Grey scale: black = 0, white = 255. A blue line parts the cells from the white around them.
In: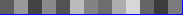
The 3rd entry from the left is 67
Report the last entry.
123
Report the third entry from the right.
101
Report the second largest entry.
187

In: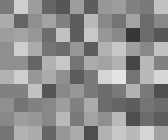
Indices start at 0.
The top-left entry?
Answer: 122
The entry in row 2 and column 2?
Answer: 151
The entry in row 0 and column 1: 206
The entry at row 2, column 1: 163
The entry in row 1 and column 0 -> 171
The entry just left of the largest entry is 213
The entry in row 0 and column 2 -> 157
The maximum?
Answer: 227
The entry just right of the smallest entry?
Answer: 108
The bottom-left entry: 116
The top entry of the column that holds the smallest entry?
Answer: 129
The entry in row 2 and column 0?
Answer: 157
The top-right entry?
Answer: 193
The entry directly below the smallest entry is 157
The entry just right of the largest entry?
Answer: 116
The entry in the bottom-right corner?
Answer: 163
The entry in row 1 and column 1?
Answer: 101

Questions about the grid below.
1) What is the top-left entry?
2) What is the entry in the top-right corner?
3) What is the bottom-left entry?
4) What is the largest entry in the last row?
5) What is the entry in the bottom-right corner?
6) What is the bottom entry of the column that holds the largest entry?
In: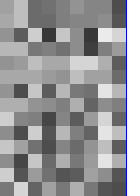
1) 161
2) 77
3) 120
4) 213
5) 77
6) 84

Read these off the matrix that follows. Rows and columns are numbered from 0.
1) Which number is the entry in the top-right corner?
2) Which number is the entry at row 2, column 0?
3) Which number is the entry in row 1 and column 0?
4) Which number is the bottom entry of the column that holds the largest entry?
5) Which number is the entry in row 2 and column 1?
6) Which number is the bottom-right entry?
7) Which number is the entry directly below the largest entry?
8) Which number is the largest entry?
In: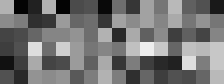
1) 25
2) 68
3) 139
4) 102
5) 75
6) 185
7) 62
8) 237
